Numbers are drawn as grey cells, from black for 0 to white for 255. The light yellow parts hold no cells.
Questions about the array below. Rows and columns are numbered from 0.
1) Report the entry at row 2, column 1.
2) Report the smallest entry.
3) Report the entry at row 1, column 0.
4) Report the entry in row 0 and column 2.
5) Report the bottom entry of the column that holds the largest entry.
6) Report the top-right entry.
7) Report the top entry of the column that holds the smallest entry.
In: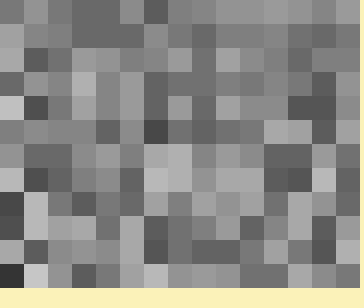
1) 92
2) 52
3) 161
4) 120
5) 198
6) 154
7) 120

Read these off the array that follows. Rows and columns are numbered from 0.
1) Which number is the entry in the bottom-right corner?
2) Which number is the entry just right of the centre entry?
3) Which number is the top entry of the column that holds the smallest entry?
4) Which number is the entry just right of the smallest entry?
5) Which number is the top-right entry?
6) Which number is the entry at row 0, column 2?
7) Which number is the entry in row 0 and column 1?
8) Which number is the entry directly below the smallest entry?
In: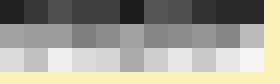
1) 245
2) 134
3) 27
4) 85
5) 41
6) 79
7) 55
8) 163

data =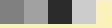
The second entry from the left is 161
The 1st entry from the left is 128
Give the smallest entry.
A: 43

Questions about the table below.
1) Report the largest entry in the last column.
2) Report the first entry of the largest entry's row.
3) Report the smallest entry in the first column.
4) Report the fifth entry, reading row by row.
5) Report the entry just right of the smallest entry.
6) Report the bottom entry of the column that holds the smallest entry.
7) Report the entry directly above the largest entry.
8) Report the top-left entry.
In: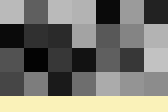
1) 194
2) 82
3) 10
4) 10
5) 55
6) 125
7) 179
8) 186

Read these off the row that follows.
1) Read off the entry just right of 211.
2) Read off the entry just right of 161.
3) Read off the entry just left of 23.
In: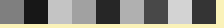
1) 52
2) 38
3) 127

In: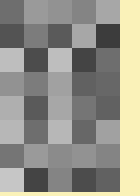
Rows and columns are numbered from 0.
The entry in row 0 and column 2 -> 146
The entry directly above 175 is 146
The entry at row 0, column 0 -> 110
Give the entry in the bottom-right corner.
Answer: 97
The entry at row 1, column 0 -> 83
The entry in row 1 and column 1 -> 124
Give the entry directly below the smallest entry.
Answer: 110
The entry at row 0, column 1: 154
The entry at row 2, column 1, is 76
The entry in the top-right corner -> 167
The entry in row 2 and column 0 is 190

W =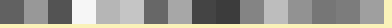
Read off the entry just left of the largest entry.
83
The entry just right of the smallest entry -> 132
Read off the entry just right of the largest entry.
182

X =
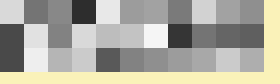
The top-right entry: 143
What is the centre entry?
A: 195
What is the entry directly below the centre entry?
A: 130
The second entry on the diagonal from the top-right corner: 101
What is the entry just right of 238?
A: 181
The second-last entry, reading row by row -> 203
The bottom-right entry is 174
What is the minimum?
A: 45
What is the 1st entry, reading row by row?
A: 217
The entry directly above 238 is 225
